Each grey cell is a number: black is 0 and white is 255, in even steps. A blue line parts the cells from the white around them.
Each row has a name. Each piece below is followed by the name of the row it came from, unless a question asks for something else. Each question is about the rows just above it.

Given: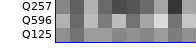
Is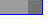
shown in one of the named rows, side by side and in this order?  no
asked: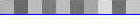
Q596
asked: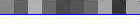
Q257
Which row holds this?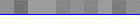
Q125

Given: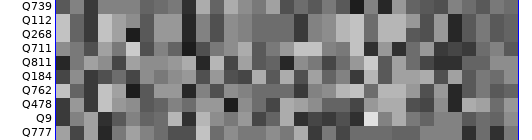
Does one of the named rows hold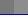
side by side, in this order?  yes
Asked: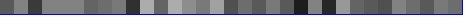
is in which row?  Q739
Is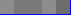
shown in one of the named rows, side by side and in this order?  no

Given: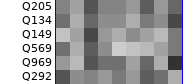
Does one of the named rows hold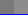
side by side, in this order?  yes
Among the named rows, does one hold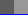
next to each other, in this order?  yes

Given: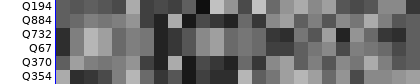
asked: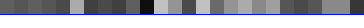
Q194
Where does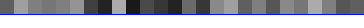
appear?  Q370
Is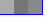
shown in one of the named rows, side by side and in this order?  no
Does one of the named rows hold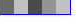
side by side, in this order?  no

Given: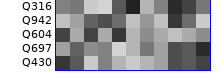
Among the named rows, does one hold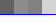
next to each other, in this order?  yes
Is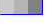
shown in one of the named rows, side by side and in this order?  no
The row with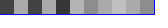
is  Q604
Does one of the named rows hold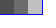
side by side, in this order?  yes
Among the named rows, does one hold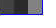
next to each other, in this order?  no
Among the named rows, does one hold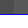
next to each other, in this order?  yes
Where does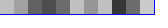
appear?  Q942

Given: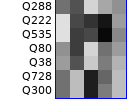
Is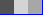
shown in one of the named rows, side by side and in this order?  yes
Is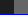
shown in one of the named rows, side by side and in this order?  yes
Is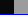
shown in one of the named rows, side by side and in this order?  no
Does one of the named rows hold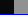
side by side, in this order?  no
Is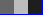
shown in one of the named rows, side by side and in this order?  no
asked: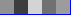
Q80
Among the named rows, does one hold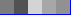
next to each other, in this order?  no

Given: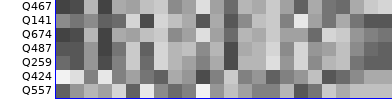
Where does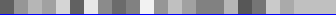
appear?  Q557
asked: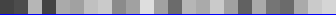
Q467
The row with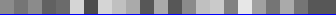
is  Q141
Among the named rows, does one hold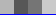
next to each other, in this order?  yes
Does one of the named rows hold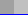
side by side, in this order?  yes
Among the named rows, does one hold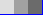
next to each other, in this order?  yes

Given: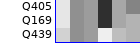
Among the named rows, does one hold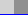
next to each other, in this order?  yes
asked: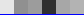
Q169
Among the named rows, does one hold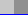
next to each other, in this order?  no
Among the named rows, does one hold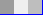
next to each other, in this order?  yes
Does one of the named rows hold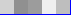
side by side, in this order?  yes

